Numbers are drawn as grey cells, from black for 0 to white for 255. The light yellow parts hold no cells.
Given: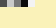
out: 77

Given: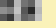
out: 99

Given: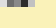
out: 222

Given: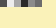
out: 80

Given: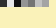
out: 46

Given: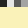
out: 35

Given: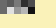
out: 106

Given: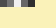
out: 76
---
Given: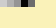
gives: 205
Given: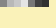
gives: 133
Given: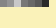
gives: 133
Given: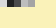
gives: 217
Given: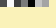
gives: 76
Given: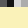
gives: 89
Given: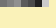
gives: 115
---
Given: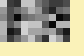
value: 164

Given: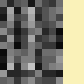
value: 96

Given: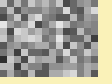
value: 104

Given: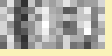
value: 100

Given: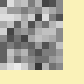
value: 193
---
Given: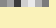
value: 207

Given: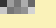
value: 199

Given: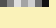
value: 207

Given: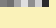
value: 209

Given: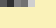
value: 130

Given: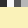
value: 183
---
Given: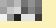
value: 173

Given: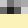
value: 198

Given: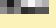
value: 115

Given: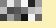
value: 130

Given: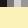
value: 24

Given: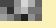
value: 71

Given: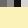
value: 105

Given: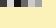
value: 61

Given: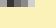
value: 166

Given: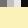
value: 113
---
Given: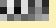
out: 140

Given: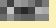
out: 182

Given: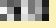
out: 175

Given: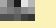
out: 137

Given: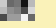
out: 75

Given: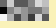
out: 119

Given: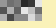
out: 192

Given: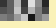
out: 124

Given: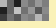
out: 88
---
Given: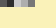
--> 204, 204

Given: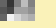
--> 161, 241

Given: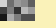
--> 49, 211

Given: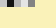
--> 184, 228

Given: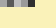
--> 192, 192

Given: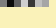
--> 206, 206

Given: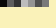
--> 188, 188

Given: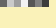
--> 243, 243
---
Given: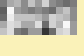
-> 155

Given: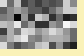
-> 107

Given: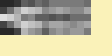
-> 166

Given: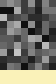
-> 60

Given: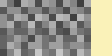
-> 116

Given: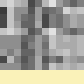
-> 142

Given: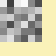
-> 78

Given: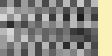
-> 72
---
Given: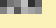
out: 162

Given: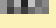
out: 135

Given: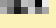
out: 110

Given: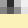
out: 143

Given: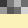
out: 110

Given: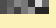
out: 37
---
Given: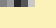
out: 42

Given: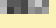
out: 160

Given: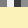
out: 241

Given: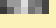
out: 127

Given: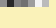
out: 157

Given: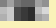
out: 102

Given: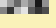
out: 131

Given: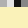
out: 229
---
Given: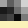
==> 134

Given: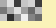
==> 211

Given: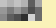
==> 94

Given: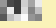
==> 165

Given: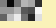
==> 166

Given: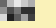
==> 202

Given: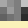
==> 126
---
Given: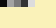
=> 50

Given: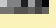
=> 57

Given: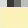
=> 110

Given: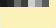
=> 151

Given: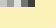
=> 117

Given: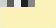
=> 33

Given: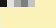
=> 126
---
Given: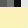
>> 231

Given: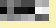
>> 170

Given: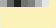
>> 229

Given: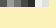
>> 224

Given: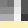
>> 84

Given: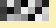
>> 28

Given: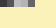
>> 101

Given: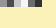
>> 50

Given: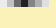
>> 223
